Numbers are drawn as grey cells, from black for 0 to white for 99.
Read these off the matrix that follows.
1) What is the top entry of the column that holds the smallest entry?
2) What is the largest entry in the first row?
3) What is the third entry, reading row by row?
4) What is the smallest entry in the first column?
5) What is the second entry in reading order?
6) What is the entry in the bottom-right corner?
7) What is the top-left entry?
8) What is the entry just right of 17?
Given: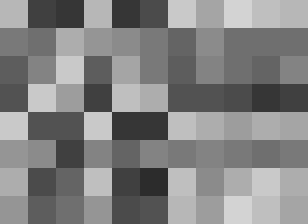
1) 29
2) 82
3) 21
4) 32
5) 25
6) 64
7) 71
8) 74

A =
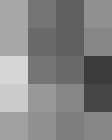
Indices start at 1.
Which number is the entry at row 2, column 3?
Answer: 37
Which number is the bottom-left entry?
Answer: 62
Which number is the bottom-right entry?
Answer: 52
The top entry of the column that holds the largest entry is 65
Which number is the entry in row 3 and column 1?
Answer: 83
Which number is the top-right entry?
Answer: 56

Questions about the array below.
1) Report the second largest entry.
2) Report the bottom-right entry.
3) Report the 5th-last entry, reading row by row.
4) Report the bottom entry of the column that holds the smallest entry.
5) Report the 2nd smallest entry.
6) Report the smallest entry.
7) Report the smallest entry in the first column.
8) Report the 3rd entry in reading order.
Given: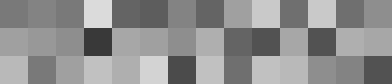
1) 82
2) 32
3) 75
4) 75
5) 29
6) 22
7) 47
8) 47

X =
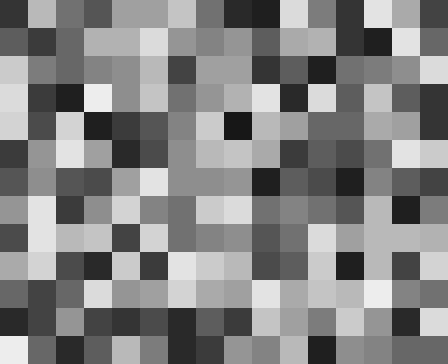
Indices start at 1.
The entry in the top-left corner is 20
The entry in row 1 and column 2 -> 72
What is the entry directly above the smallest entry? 69
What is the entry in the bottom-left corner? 92
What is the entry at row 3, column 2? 48
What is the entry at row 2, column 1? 36
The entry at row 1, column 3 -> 44
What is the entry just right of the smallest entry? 72
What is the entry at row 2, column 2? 23
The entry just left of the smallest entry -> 79
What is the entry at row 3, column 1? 79
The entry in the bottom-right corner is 40
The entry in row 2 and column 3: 40
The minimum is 9
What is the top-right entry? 26
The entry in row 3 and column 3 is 40
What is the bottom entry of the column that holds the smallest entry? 58

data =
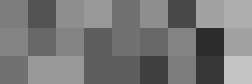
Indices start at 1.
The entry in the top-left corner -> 48
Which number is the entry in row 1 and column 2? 32
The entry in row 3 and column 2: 59
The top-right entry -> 67
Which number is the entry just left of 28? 55
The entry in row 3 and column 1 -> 44
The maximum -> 76
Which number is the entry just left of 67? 63

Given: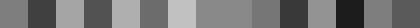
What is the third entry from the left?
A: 64
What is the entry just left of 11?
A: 57
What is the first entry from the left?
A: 49
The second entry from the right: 49

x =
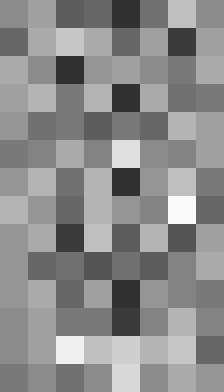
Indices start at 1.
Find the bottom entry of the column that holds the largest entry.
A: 66
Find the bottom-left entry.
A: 47
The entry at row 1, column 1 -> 54
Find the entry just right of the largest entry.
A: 40
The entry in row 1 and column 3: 36
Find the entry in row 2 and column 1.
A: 40
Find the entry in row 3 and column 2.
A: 54
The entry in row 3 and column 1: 66
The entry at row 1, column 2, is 62
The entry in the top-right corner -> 54
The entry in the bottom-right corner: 58
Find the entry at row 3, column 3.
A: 19
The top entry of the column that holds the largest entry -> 74

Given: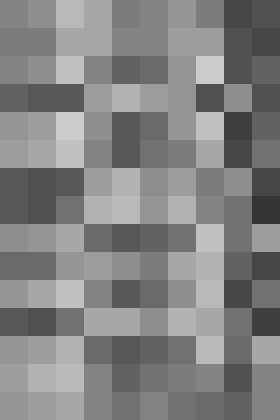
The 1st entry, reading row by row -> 51
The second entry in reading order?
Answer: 55
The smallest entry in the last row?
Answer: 38
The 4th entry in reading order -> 65
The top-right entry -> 31
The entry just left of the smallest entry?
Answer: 44
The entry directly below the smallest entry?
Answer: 61
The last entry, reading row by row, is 51
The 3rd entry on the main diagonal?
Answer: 75
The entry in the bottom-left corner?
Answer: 58
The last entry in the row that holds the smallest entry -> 20
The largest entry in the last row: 65
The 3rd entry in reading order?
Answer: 72
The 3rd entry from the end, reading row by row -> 41
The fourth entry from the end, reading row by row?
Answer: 44
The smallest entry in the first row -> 27
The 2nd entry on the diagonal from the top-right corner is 31
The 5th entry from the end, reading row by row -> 51
